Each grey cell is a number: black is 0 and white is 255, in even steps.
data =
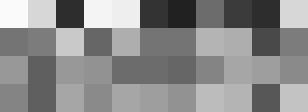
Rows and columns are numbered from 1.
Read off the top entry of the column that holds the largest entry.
250
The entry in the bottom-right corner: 195
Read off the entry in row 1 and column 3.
45
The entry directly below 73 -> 158
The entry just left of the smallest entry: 51
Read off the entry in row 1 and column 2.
215
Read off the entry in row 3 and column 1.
152
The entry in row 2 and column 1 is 116
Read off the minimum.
33
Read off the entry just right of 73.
124
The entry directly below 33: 116

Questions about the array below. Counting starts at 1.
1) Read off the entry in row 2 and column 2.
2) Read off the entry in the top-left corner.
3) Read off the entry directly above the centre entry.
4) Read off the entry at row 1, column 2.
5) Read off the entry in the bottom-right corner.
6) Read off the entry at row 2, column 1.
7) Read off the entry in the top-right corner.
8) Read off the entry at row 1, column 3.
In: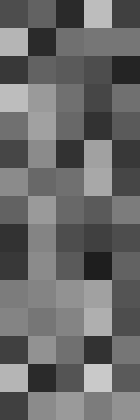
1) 42
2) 77
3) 112
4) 98
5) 146
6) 181
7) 64
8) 42

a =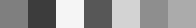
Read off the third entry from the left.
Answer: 245
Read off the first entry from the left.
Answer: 127
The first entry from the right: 171

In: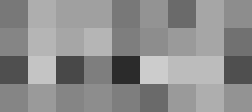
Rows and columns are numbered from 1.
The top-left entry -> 120
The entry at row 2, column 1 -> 133
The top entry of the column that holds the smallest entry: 120
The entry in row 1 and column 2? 174
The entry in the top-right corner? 141
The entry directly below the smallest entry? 126
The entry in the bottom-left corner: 133
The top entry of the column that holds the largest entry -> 147
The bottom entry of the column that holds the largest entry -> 106

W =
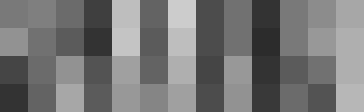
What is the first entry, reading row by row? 121
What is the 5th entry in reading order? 190
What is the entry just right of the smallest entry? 121
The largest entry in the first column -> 146
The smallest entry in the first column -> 51
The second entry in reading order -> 127
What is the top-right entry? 167
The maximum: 204
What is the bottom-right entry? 183
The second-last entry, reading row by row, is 83
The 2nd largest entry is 196
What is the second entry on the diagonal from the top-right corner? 152
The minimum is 44
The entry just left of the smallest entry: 113
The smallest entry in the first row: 51
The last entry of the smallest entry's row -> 175

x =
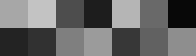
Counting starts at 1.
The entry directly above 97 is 105
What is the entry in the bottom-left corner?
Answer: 35
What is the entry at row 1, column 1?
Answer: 167
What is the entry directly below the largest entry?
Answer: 49

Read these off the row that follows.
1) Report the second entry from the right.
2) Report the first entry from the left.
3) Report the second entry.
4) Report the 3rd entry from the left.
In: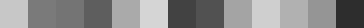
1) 149
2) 199
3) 122
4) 116

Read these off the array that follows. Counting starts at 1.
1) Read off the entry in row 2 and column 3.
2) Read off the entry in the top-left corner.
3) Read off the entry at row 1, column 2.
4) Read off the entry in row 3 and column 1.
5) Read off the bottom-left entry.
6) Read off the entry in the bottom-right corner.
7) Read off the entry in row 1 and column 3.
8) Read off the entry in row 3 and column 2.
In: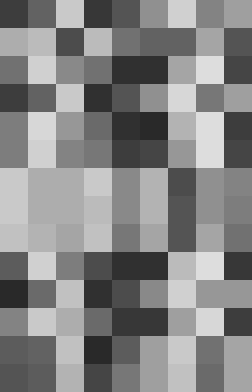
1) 76
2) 61
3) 98
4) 113
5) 84
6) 165
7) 201
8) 208

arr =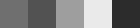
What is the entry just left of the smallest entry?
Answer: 234
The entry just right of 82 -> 158
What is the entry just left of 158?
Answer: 82
